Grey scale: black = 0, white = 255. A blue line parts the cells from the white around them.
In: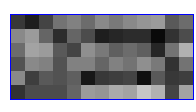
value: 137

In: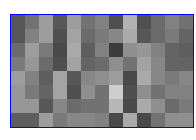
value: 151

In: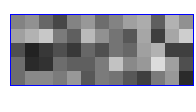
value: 109

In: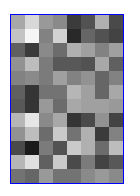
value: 182

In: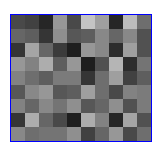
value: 53

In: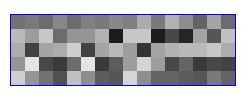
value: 149
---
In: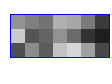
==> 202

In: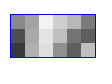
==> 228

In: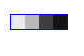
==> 186

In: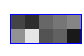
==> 146

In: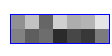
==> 208

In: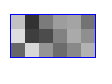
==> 215
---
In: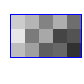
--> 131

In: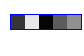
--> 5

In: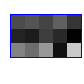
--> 68

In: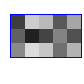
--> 185

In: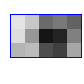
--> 106

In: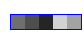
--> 37

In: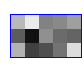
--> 130

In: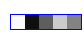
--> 94

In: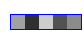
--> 205
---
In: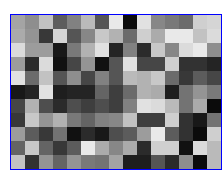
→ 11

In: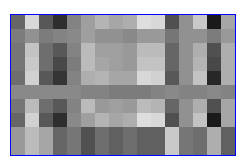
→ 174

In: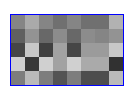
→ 77

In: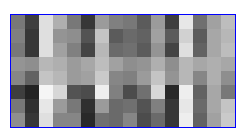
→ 161

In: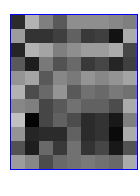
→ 105

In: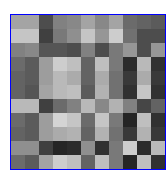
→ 191
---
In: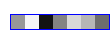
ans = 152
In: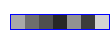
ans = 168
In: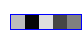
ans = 187
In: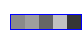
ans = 138
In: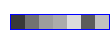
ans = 57
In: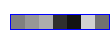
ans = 128
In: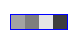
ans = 162
